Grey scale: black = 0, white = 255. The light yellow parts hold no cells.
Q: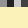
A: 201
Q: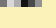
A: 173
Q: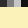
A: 197
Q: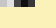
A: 70
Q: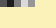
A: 126
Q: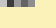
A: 156
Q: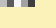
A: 247
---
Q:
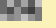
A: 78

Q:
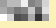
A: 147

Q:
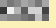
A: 241

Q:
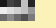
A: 222

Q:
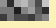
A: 119

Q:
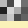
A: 213

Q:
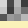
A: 60

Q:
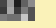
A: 167

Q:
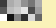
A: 188
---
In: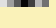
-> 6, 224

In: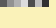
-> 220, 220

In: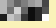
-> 100, 252

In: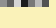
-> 27, 213

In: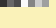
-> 250, 250

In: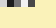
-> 117, 242
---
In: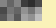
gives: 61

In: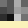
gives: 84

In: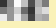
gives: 78

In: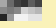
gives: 51

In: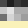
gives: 30

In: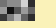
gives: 140
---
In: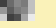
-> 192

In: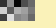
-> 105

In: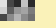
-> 42

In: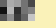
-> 72

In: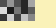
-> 164

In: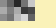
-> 199

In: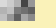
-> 151

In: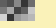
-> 109
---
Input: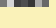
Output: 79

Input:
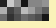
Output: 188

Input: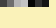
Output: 195

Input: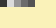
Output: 149

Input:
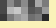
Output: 153

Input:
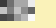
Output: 195

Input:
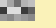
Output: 221

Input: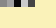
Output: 9

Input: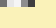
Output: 245
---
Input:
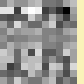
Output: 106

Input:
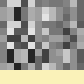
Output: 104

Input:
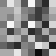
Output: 214

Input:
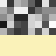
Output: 67

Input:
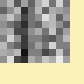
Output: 160

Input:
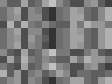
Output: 177

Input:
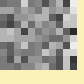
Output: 68

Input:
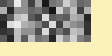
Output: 103
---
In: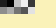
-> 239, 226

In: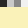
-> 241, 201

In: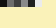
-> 235, 138

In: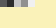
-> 240, 198

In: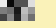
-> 234, 222

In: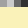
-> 203, 161

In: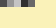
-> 196, 151

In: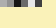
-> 231, 174
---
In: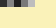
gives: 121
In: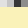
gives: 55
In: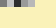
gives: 153
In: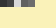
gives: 96
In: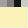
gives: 24
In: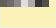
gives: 52
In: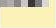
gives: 122
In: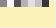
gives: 194
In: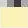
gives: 60
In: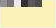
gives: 90
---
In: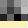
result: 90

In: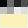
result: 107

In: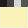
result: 69

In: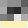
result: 142

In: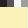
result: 87

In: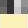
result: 50

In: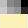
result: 136
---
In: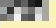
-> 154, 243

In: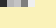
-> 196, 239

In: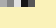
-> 225, 225

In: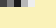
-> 27, 238

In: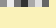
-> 50, 236

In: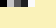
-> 87, 250

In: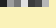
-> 225, 225
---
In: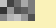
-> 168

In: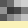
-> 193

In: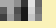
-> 225

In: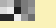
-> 122

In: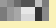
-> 192

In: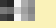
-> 173

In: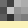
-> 186

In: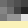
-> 80
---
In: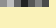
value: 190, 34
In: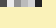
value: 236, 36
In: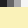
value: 245, 32
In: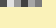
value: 225, 64
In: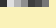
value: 223, 49
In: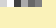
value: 253, 65
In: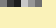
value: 200, 30
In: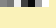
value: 254, 9
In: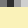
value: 207, 46
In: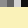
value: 211, 17
